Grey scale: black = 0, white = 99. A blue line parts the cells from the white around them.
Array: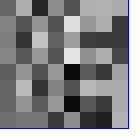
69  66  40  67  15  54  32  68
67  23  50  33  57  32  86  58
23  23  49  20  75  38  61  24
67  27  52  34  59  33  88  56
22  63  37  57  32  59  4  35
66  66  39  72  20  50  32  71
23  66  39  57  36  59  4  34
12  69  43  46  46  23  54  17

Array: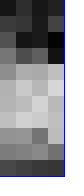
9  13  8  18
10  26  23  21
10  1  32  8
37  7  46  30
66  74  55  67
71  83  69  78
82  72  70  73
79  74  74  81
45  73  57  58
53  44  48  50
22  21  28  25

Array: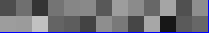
31  55  30  43  20  45  52  53  34  61  54  40  64
35  40  61  60  75  39  36  26  55  47  27  65  9

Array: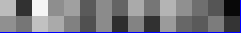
33  3  73  19  95  55  62  35  54  39  66  46  70  56  43
48  20  56  46  75  66  50  31  54  18  51  19  60  40  35

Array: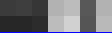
34  69  23  24  21  69  73
33  72  15  15  17  73  81

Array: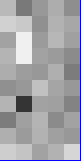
67  55  72  47  59
69  65  81  78  56
71  62  63  93  60
60  54  70  93  63
68  48  67  61  59
64  59  56  59  75
62  51  70  20  63
54  63  48  62  70
62  59  68  60  69
69  83  80  76  63
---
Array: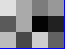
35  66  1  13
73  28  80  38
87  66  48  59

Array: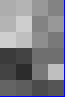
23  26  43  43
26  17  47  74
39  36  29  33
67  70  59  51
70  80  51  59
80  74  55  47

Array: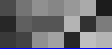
15  37  33  33  70  19  48
22  26  56  63  15  74  70
29  45  56  52  59  66  11

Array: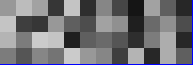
48  33  52  45  79  59  52  24  70  15  67  37
59  73  63  21  76  18  52  27  8  63  37  15
70  48  79  76  12  37  41  33  18  48  67  15
76  24  21  59  37  30  63  56  12  41  56  30

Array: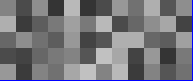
29  26  40  47  51  33  75  65  26  59  20  47
40  55  44  36  59  26  33  68  68  40  36  62
51  29  55  20  72  20  29  59  44  68  33  55
59  23  51  44  65  75  51  72  23  51  33  44
68  23  36  47  62  47  72  29  40  55  65  26

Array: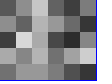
24  84  66  28  17  52
34  55  77  38  24  48
44  59  59  48  31  21
55  38  70  59  41  21
66  52  70  44  63  80

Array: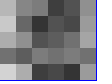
44  36  48  44  48  44
67  56  32  36  44  64
71  52  48  24  32  56
78  40  20  32  28  60
82  67  24  28  20  60

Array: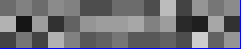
26  46  26  69  50  34  38  46  34  34  38  30  80  38  58
42  50  42  54  50  30  30  42  42  30  73  26  58  46  54
69  8  61  19  38  58  61  61  65  50  61  16  12  65  19

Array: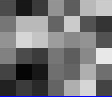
13  23  16  39  68  83  26
26  2  9  43  39  68  43
29  9  23  57  36  72  79
46  72  72  39  79  32  20
50  29  23  46  36  53  90
57  83  76  61  53  57  32
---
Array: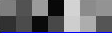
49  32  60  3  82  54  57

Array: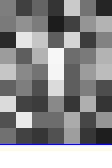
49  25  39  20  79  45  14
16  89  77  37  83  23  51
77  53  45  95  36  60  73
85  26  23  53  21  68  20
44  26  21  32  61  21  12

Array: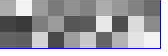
67  94  60  47  56  51  67  59  51  41
38  37  82  28  61  78  39  69  88  94

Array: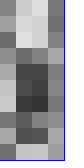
51  79  86  47
42  87  81  50
66  27  27  49
78  23  20  47
65  31  33  65

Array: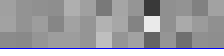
62  57  56  55  68  62  47  64  58  22  56  57  50  63
54  53  58  61  61  58  74  58  63  39  58  43  56  55

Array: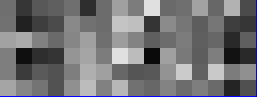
43  21  34  37  43  18  42  62  48  87  41  43  63  40  69  29
63  66  50  41  52  62  43  61  51  37  42  48  37  40  16  37
49  23  35  32  49  68  62  40  33  34  57  79  38  78  48  56

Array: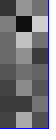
20  58  44
41  75  44
33  43  39
23  23  45
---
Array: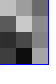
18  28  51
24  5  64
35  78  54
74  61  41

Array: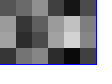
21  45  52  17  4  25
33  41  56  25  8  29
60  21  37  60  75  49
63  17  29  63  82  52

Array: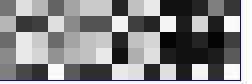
42  90  79  42  64  75  79  14  75  83  2  6  14  2  24
45  86  71  38  64  79  79  14  75  90  6  6  14  49  21
49  28  18  97  35  18  18  90  86  14  86  10  94  18  97
53  90  83  57  71  75  90  6  68  86  10  6  6  10  35
71  21  24  86  53  32  32  94  24  14  94  10  83  10  97

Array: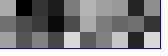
44  30  23  4  30  66  48  40  44  20
62  33  51  27  84  36  51  77  14  84
66  0  20  11  48  70  62  59  14  55

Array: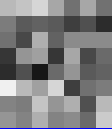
17  31  9  41  58  35  38
21  58  62  21  65  28  41
44  28  68  38  54  54  54
48  35  38  35  24  31  17
51  48  76  58  68  31  72
58  51  68  51  54  41  79
72  76  83  65  44  65  44
93  72  62  83  24  44  48

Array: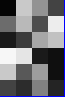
2  78  57  26
10  23  65  75
26  17  50  14
42  72  30  92
78  34  61  6
96  89  10  6

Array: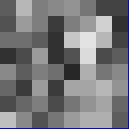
19  29  60  19  32  85  29  36
29  40  49  29  46  57  64  40
32  60  49  23  49  60  81  19
36  71  49  53  57  46  26  26
40  23  60  23  64  64  71  57
43  43  36  19  77  88  71  26
53  36  49  43  15  68  46  53
74  53  32  46  60  68  68  36
